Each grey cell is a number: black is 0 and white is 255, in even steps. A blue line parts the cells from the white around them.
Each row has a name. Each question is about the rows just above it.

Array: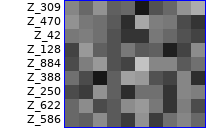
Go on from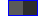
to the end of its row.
[167 126 120  75  52]
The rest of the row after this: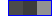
[ 96  45 112 112  52 134 126]

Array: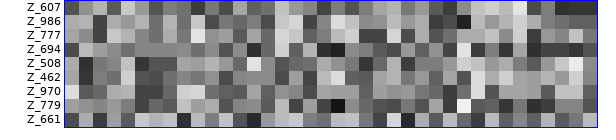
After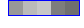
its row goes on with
[186 193 119  68 213  42 172  90 186 104  61 186  96 133  96 179  90 119
 186]
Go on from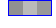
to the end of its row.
[172  61  76  34 186 152 179 207 172 125 111  96  96]
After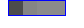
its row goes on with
[ 76 158  68 186 220  96  90 164 179 119 152  96 164  83 220 172 207 164
 158 179 152 207 133]
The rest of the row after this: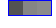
[ 90 186  68 158  68  20 139 104  83  76 119  83 164  61 241  90  96  54
 119  48  61 133 133  83]
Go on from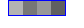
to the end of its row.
[164  83 220 172 207 164 158 179 152 207 133]
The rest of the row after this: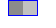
[207 186 227  76 125  48  54  54]
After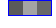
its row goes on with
[213 199  96 125 186 207  68  68 213  76 172  83 111 172 172 193 139 207
  61 152 133 193 119]

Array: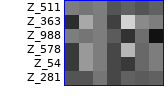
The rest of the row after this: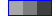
[210 138 125]
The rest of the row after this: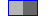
[125]
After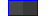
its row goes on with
[104 125]
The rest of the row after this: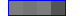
[97 84 97]
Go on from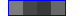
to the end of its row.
[125]

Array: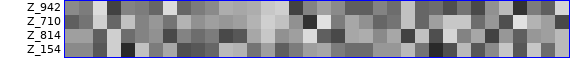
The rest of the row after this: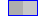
[207  66 131 159 138  95  95 131 109 193 102 109  79 116  73 145 186  50
 124  95 213]
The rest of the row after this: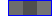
[ 73 145 186  50 124  95 213]
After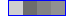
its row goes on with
[ 73 131 109 124  73  87 167 199 145 159 219  95  73 167 173 138 167  66
 193  79 213 131 167  66 151  95 151 159 186]
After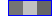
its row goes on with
[159 199 199 109 151  79 225 179 159  73]
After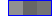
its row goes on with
[193 102 159 199 199 109 151  79 225 179 159  73]
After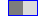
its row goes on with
[ 66 131 124 102 219 102 124 138 173 167 173 199 207  66 131 159 138  95
  95 131 109 193 102 109  79 116  73 145 186  50 124  95 213]
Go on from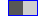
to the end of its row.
[ 42 193 124 167  79  87 102 186 179 116 159  95 124 159 167 124 109 109
 151 151 186 116  42  79 186  87 138 199  87 199 109 186]

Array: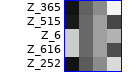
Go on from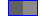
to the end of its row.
[244]
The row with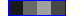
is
Z_515
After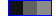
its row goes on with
[244]

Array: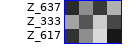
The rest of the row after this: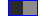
[ 57 177]
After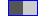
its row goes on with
[71]

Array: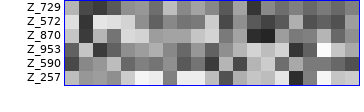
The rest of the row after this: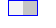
[204]
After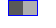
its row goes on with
[ 81  97  81 157]
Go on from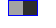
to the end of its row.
[ 37 157 122 128 181 104 143]
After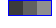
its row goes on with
[157 175 136 104 151  97 143 181 211 189 211  53  97 251 197 169]
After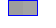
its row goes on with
[163 197 211 122 163  45  37 157 122 128 181 104 143]

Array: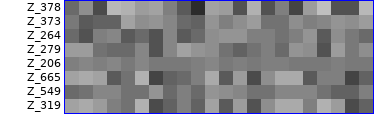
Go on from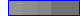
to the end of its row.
[134 134 134 114  98  98 127]
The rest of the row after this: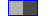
[ 98 127  98 162  90 156  82 142 170 170 127 177 156  75  98]

